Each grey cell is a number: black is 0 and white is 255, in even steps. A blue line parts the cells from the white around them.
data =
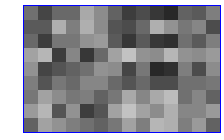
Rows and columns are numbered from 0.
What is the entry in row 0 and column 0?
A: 112
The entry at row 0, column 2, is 105
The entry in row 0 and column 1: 69
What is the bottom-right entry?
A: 98
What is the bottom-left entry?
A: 98
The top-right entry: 126
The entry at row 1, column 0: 90
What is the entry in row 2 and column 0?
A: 105
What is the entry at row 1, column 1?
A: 90
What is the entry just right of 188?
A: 112
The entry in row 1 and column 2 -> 175

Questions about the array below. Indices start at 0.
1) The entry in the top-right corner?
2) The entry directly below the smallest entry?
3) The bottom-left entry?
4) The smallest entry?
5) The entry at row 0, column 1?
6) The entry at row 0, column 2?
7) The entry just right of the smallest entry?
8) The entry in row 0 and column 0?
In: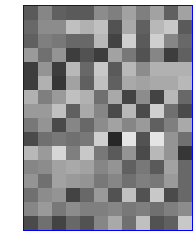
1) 162
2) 90
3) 74
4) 39
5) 134
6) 96
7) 228
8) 90

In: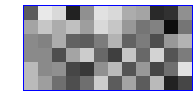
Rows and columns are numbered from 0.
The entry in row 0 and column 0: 92
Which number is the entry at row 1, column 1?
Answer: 198
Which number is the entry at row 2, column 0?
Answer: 138
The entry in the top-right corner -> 144
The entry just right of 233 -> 217
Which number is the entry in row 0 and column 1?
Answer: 233
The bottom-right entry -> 70
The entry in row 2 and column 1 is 130
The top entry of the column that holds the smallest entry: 49
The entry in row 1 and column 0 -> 164
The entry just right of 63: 198
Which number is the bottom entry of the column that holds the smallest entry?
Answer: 34

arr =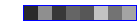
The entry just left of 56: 143
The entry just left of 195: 87

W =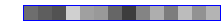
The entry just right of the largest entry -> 160
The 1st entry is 110
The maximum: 208
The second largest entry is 188

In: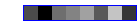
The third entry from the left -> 110
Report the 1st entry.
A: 75
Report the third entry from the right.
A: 89

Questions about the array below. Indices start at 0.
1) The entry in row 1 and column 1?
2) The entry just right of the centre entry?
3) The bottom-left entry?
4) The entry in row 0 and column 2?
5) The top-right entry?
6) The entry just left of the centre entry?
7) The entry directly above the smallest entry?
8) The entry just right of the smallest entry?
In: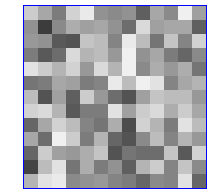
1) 60
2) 83
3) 180
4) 124
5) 160
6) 152
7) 167
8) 138

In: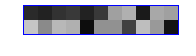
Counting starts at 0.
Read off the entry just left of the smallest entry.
176
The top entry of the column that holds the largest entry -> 42
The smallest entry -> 13
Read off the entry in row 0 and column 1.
34
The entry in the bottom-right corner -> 19
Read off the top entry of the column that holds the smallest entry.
34

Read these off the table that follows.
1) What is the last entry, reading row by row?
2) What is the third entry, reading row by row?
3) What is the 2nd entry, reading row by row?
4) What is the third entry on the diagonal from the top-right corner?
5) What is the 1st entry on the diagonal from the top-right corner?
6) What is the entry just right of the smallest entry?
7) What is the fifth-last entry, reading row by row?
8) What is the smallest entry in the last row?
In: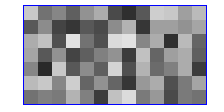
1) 114
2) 134
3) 114
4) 47
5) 186
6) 200
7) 122
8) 60
